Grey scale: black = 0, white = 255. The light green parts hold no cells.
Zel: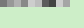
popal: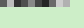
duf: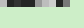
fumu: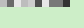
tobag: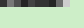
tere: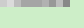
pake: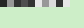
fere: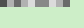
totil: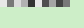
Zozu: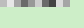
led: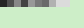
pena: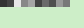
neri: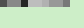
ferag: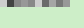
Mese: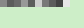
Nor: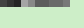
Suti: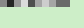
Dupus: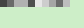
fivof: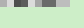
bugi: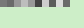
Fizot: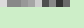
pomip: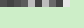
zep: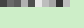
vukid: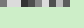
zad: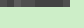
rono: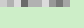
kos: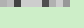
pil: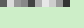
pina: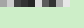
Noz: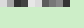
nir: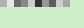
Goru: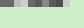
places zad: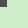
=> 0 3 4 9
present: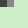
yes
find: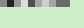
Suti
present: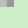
yes
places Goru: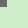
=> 0 1 4
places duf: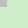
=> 0 6

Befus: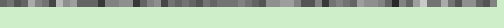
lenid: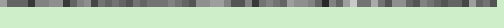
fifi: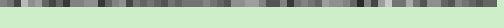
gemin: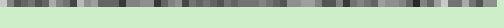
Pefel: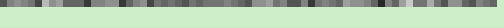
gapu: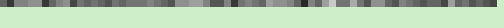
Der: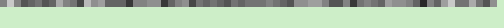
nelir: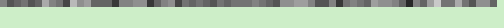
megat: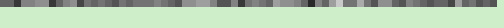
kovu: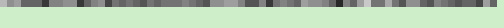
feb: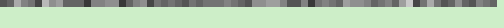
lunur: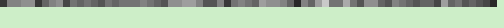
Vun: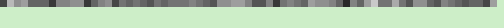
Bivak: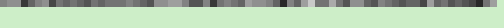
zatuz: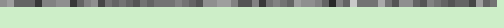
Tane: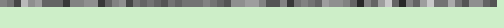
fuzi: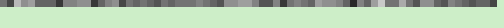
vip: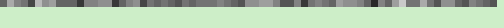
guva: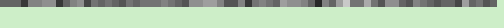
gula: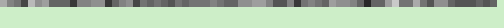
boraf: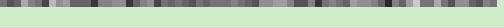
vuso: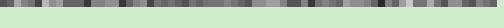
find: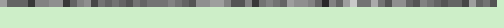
lenid
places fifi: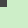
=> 2 7 18 53
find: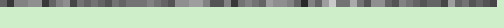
gapu
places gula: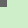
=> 7 8 9 16 21 23 26 32 33 46 51 53 54 64 68 70

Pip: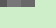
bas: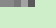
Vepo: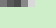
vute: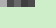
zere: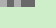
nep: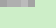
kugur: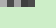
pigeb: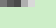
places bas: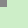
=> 0 1
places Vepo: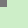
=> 0
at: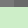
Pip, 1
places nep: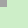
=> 0 4
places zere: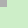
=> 0 2

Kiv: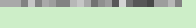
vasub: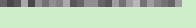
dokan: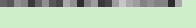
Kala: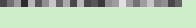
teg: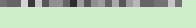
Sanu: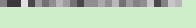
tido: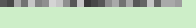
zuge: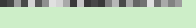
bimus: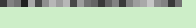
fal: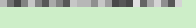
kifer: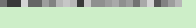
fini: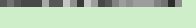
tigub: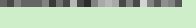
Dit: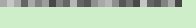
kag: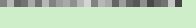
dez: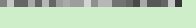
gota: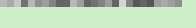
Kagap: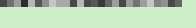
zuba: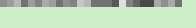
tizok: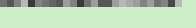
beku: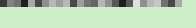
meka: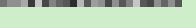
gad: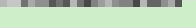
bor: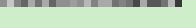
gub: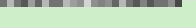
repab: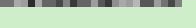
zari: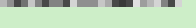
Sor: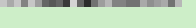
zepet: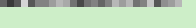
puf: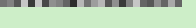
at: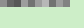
vasub, 13
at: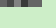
repab, 7

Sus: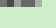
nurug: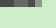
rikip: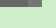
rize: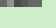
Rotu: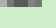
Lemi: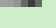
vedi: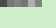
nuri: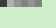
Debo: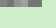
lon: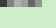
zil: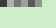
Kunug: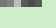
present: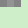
yes
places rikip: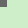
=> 0 1 2 3
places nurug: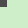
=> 0 1 4

